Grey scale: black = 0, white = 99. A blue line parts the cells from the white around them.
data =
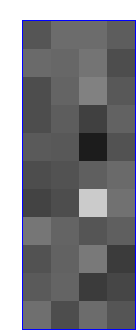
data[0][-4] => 33
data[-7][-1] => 32
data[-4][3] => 37
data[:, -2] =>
[42, 45, 50, 25, 11, 37, 79, 33, 47, 23, 42]
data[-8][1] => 36
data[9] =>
[35, 39, 23, 27]
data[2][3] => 34
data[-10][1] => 40
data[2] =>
[30, 39, 50, 34]
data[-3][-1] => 23
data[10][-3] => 30
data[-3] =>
[32, 38, 47, 23]

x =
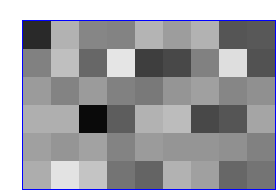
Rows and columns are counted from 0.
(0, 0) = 16
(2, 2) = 60
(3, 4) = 69
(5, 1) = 88
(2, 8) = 56
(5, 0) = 67
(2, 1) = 51
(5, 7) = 40
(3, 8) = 64
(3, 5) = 73
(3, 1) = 68
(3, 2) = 4
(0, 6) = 69

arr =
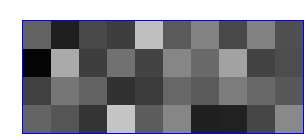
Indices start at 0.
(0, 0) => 38
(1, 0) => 2
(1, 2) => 24
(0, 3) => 24
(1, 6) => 41
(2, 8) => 40
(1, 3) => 44
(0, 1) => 12
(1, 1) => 66
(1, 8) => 26

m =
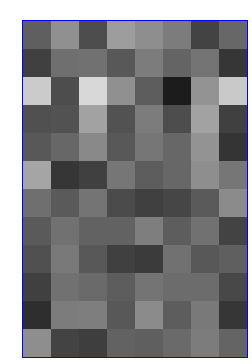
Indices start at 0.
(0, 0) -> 37
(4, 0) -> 34
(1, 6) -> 45
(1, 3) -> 34
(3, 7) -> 25
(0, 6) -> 26
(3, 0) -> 31
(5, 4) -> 36
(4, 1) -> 40
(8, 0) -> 31
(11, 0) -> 55
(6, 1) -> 35
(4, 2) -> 53
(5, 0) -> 64
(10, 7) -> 21
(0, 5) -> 48
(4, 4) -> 46
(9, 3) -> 36
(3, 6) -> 63
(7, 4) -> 49
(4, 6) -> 57
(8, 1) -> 47
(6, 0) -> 43
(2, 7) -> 78
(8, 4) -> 23
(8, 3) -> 25
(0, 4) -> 55
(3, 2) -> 63
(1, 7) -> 21
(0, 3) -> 61
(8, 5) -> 44

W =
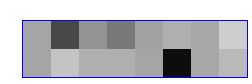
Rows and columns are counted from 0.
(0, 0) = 64
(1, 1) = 76
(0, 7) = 80
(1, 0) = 64

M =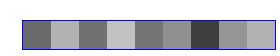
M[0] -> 41
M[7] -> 58
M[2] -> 44
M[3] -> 75

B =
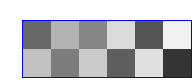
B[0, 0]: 40
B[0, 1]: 69
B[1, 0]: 75
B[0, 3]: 85

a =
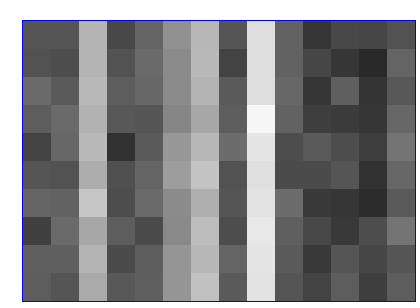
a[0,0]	33
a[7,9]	37
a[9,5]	58
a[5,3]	31
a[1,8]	86
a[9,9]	33
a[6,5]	54
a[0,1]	33
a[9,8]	88
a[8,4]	36
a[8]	[37, 37, 70, 29, 36, 58, 71, 39, 89, 35, 22, 33, 27, 33]
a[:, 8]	[86, 86, 86, 96, 89, 87, 88, 90, 89, 88]
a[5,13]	40
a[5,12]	19
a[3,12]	21
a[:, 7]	[33, 26, 35, 36, 42, 32, 33, 30, 39, 35]
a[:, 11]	[28, 21, 37, 23, 30, 33, 21, 22, 33, 36]
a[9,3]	34
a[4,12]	24
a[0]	[33, 33, 70, 28, 39, 56, 71, 33, 86, 38, 21, 28, 27, 32]
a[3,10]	24
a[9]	[36, 33, 66, 34, 37, 58, 75, 35, 88, 33, 26, 36, 24, 36]
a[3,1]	41
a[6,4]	41
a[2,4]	40
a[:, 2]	[70, 70, 72, 69, 72, 67, 77, 65, 70, 66]
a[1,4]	41
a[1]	[32, 30, 70, 32, 41, 54, 72, 26, 86, 38, 27, 21, 16, 39]
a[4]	[26, 40, 72, 19, 35, 59, 71, 42, 89, 30, 35, 30, 24, 45]
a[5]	[33, 32, 67, 31, 39, 61, 76, 32, 87, 29, 29, 33, 19, 40]
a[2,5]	54

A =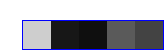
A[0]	80
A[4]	26

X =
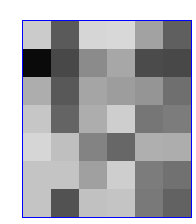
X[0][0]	79
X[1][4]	29
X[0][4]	63
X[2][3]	61
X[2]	[67, 34, 64, 61, 58, 43]
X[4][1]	74
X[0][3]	84
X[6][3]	76
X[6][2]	75
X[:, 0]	[79, 4, 67, 77, 83, 76, 76]
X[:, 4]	[63, 29, 58, 46, 68, 48, 47]
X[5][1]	76

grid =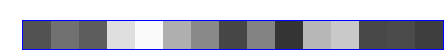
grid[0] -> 32
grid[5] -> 68
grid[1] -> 44
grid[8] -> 51
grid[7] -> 27
